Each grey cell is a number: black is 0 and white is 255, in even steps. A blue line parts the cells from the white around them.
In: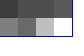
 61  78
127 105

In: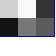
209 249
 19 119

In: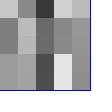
199 138
127 187

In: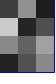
 63 145
203  37

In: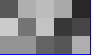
 87 175
203 116

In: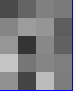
 74 100
133 156

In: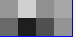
151 208
105  30

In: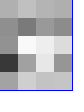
176 192
143 122

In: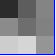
 43  93
139 110
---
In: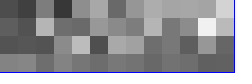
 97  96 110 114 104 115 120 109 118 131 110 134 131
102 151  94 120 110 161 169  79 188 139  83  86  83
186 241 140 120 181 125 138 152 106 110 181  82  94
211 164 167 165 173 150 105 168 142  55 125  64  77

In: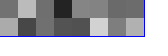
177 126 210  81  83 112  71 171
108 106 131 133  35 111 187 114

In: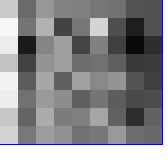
105 110 153 119 113 145 156 120 210
 97  45  97 165 128 124 171 100 198
 77  73  93 117  96 141 154 113 237
 63  84 148 137 162  95 167  92 242
 60  58  95 113 110 159 147  66 195
 46   9  63 129  68 159 133  26 236
 81  30  79 212 119  67 177 117 247
 80  82 113 118 128 130 151 106 201

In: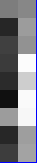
163  61
158  39
247 156
250  16
206  43
252  59
146  64
156  38
135 125

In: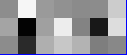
136 126 179 199 175  42 140
221  24 131 237 160   3 164
204 140 139 145 154 246 141

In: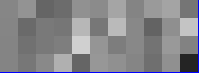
 36 144 111 133 144 151 101 176 137 119 132
130 153 115 136 125 149 208 126 121 113 132
196 143  99 136 186 119 183 118 121 106 133
117 164 154 132 165 139 145 108 101 147 134

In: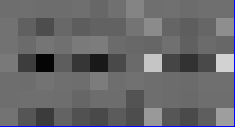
158  94  74  86 153  77  91  73  81  99  59  85 115
110 110 106 108 110  83 109 109 102 110 111 111 110
111 111 107 108 110 113 110 124 110 111 115 109 110
210  73  50  69 197 106  73  25  54  93   5  61 121
103 107  96 112 102 104 107 124 122 112 117 107 114
142 102  94 101 139 116  98  98  93 104  77  96 114
111 111 108 112 111 132 112 103 111 109 109 111 110

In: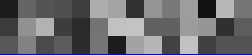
 83  83  65 193  66 182 163  28 117  43  91  74 130  87
 93  48 150 156  97  97 195 193 116  42  61 178 145  59
117 184  17 157 120 149  50 164 173  62  79  84 101  28
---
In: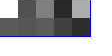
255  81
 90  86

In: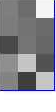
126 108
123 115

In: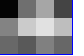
  4 111
131 203

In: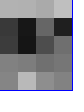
178 177
 57  23

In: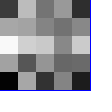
 59 188
167 163

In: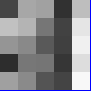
 69 167
193 180

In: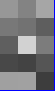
151 131
120 114

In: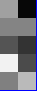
160   7
132 132
